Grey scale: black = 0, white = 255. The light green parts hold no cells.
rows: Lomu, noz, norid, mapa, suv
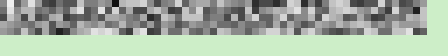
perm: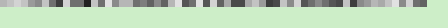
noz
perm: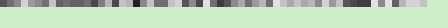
noz

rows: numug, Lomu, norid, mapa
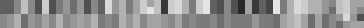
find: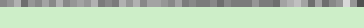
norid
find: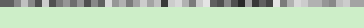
numug

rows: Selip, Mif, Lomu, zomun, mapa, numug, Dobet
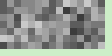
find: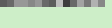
Mif
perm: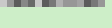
zomun
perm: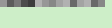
mapa

